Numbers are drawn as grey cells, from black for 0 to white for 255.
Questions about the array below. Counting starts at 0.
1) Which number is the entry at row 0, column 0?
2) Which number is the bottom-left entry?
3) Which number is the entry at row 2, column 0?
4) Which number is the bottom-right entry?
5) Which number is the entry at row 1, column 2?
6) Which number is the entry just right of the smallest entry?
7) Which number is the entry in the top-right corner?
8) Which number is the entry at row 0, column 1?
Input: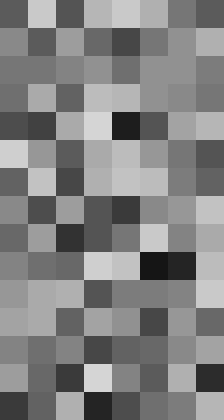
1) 91
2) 58
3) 118
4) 182
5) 157
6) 36
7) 91
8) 201

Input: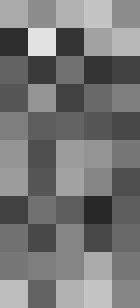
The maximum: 226
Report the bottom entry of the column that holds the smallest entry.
196
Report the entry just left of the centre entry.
79
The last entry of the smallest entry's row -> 93
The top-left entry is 170
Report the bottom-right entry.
133
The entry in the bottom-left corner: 190
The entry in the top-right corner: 141
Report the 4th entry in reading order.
196
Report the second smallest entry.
46
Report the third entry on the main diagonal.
113
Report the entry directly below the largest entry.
58
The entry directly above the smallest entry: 133
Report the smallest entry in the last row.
99
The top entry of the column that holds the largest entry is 141

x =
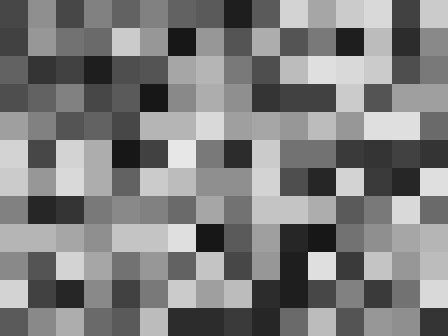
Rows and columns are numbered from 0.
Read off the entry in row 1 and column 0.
65
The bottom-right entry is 52
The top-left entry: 71
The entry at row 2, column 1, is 52
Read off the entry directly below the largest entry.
188
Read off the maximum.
231
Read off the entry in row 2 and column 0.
98
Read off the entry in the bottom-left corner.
90
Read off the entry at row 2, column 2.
65
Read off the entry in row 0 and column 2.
71
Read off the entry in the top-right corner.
203
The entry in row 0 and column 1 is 143
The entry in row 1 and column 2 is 114
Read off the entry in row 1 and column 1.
151
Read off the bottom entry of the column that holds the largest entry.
44
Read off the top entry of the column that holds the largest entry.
98
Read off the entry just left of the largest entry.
65

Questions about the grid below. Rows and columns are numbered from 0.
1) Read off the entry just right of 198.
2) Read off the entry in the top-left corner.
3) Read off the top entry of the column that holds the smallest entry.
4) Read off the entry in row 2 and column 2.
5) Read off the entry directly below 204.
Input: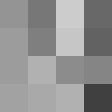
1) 98
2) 148
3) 104
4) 140
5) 198

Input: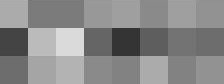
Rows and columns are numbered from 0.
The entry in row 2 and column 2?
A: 179
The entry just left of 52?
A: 101
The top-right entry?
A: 146
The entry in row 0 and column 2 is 123
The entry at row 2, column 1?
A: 165
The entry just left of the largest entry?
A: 187
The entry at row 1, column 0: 68

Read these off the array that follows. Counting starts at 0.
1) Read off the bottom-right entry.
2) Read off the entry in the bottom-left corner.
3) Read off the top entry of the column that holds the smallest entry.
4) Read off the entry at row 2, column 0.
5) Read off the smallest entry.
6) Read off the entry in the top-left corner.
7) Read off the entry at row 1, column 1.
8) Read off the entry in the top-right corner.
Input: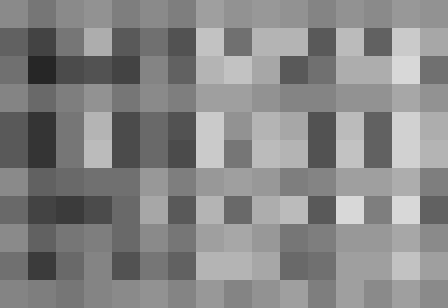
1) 138
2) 132
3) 118
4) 112
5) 38
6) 138
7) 67
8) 146

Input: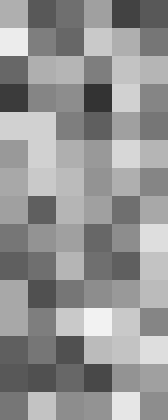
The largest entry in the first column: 236
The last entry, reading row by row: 141
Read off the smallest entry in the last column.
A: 88
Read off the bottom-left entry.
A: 118
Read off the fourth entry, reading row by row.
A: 160
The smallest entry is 51
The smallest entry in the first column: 59
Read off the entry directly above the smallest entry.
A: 126
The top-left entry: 175
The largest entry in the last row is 230
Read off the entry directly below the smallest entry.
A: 95
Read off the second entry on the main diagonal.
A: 126
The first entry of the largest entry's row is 168
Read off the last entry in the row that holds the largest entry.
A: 133
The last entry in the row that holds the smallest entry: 133
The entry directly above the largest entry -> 141
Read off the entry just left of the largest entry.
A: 201
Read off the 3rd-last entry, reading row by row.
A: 147
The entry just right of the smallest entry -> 209
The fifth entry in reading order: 66
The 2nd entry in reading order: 88
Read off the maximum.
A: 242
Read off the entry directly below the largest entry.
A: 187
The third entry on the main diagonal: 181

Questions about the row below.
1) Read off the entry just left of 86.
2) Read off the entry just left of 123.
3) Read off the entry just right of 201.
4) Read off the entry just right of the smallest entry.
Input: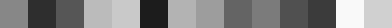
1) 46
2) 100
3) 28
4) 179

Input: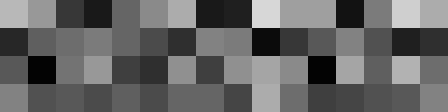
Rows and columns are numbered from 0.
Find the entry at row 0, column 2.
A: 55
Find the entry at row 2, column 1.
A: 3
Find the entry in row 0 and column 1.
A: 152
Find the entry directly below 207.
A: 31
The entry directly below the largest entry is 11
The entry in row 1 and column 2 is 109
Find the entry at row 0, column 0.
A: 184
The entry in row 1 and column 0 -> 39
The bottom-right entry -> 130
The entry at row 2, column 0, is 88
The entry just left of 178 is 95
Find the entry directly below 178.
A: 88
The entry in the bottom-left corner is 130
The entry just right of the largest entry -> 159

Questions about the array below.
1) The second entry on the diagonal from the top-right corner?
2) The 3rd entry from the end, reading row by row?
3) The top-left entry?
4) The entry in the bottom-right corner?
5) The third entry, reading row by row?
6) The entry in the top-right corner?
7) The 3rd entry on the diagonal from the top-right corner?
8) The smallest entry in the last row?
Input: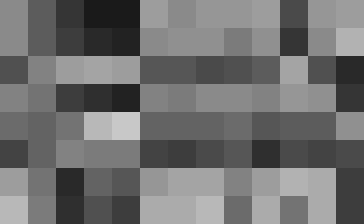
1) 138
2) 115
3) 138
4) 61
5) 53
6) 157
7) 164
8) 47
